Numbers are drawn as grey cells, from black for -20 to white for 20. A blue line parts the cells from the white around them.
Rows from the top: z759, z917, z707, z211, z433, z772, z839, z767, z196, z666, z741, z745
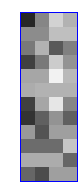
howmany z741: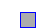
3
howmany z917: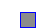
2
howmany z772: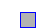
3
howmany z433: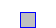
0
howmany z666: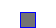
0
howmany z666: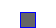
0
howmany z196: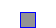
0

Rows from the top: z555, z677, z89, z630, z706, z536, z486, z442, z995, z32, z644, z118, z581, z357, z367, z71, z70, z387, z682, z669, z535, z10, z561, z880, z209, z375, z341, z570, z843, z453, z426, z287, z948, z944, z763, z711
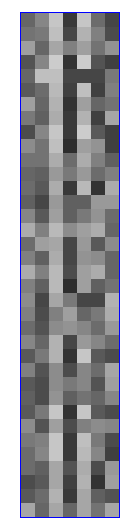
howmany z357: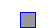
3
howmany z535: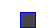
3
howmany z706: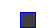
0
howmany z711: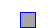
4
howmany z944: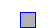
1
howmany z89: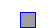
2

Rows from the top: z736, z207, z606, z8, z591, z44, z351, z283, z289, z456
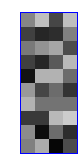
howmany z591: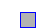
2
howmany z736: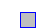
2
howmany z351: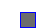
0

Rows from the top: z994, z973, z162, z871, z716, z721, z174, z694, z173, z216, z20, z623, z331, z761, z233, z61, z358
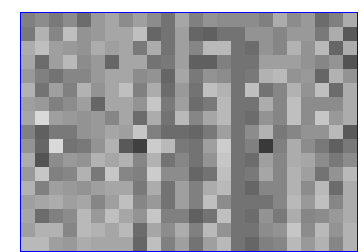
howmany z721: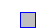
4
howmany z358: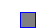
2
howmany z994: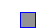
1
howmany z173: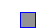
3
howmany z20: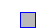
0
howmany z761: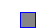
4
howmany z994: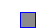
8

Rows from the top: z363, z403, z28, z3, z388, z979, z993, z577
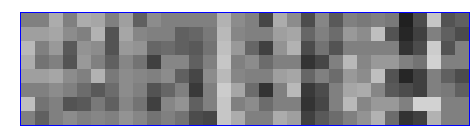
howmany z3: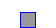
3
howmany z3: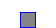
4
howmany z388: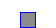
5
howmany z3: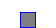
10
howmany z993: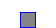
3
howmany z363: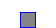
1

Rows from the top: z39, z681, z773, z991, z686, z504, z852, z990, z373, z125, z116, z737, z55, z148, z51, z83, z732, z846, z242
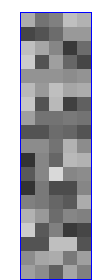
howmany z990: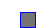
3
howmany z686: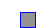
4
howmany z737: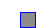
1
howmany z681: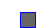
0
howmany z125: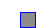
3
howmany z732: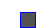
3
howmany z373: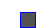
3

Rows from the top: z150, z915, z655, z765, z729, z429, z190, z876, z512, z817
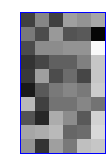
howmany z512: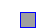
0
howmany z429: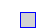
0
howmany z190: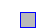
1
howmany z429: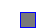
2
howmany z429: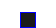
1
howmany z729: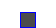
1
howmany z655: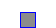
2

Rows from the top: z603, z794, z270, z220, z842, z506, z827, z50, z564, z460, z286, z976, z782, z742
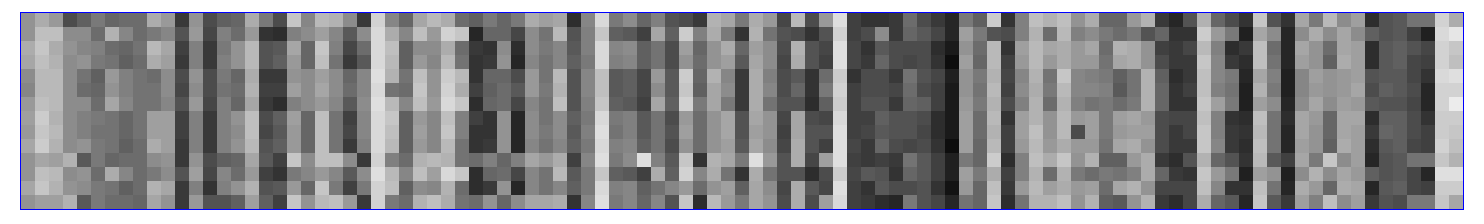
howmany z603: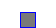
8
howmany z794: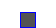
7
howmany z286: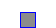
5

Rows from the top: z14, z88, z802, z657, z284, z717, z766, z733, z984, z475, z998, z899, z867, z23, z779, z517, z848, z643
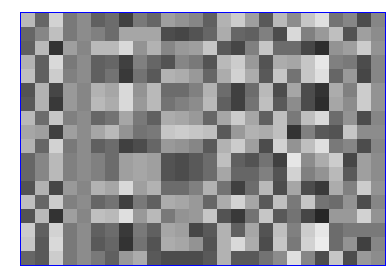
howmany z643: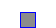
3
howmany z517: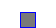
5
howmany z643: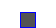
0
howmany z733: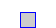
1
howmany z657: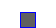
2
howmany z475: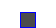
3

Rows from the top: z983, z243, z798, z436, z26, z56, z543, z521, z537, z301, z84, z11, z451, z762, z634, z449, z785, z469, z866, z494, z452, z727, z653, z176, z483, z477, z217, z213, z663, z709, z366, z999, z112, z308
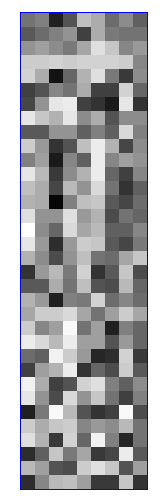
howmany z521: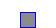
3
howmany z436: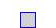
4
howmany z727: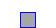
3
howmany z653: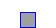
2

